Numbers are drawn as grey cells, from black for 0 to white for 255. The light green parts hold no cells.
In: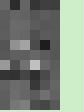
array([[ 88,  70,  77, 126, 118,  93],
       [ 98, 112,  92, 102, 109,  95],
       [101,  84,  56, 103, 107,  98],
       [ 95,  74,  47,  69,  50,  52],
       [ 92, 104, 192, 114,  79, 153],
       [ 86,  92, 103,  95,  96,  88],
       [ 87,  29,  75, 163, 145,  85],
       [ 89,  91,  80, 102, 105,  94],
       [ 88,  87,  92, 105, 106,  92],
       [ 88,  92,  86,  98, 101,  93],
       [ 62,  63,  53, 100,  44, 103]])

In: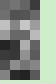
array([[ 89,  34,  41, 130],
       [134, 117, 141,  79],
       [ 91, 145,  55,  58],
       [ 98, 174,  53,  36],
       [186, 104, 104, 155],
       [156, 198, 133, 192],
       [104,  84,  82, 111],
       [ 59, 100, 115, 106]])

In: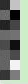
array([[124,  53],
       [243,  99],
       [ 75,  98],
       [ 15,  75],
       [114, 108],
       [ 69,  35],
       [  2, 106],
       [195,  44]])

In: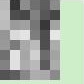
array([[138, 169, 173, 135,  94,  83],
       [171,  92, 185, 172, 224, 130],
       [163, 108, 208, 166, 226, 112],
       [172,  79, 186, 169, 123, 153],
       [230,  78, 126, 227, 218, 150],
       [163,  56, 118, 161, 155, 188],
       [ 71,  87, 129,  72,  77, 192],
       [139,  94, 111, 141,  55, 186]])

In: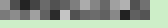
array([[ 84,  96,  34, 136,  97, 108, 103,  81, 196,  43,  97, 160, 107,
        140, 122],
       [113,  81, 177, 160, 104, 133, 171, 126,  97,  81, 106,  68,  35,
         78, 152]])

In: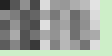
array([[221, 116, 156, 183, 130, 214,  57,  84, 133,  92],
       [170, 160, 112, 184, 147, 168, 115,  82, 170, 117],
       [210, 144, 114, 163, 145, 223,  75,  93, 147,  87],
       [219, 148, 107, 172, 121, 163, 101,  87, 125, 141],
       [227, 187, 173, 152, 156, 219,  72, 144,  86,  34]])
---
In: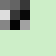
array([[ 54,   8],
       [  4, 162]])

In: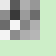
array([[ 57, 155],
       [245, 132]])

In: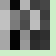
array([[127,  82],
       [123,  75]])

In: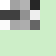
array([[ 64, 145],
       [168, 173]])

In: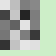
array([[198,  36],
       [ 98, 227]])

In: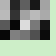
array([[ 51, 163],
       [  7, 220]])

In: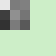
array([[144, 117],
       [123,  89]])

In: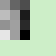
array([[155,  27],
       [160,  41]])
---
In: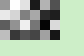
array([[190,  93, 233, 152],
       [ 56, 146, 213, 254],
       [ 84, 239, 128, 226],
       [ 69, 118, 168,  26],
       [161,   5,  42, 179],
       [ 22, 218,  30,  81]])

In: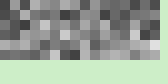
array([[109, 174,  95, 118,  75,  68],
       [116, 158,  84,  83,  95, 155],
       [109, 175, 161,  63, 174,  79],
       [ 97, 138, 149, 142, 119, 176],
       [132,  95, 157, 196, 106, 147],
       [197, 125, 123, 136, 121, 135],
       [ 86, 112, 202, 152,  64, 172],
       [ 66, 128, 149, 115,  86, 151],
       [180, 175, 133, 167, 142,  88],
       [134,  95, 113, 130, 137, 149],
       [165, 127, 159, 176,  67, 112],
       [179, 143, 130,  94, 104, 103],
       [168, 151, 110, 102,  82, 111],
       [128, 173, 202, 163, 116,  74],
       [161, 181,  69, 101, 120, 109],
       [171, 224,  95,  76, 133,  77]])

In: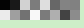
array([[235,   3],
       [159,  25],
       [114, 210],
       [248, 124],
       [123, 222],
       [175, 103],
       [ 67, 131],
       [140, 129]])

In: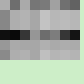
array([[138, 152,  15, 135, 135, 174],
       [174, 170,   9, 174, 174, 110],
       [177, 167,  54, 179, 179, 170],
       [167, 167, 150, 167, 167, 118],
       [191, 176, 109, 195, 194, 122],
       [181, 170, 125, 184, 183, 161],
       [184, 173,  54, 187, 186, 112],
       [180, 171,  20, 183, 182,  98]])

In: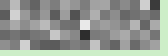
array([[143, 105, 139,  92, 129],
       [126, 116, 169, 209, 186],
       [208, 105, 141, 153, 122],
       [108, 118, 162, 116,  99],
       [ 93, 123, 186, 151, 144],
       [ 91, 198, 141,  92, 125],
       [113, 154, 113, 157, 166],
       [126, 136, 110,  82, 149],
       [114,  45, 233, 134, 125],
       [194, 123, 146, 175, 162],
       [123, 127, 158, 121, 165],
       [100, 156, 147, 141, 119],
       [161, 170, 129, 103, 138],
       [106, 134, 180, 113, 116],
       [139, 157, 102, 125, 207],
       [161, 117, 170, 107,  59]])

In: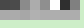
array([[170,  72],
       [171,  75],
       [167, 139],
       [177, 172],
       [173, 143],
       [174, 254],
       [172,  47],
       [173, 128]])
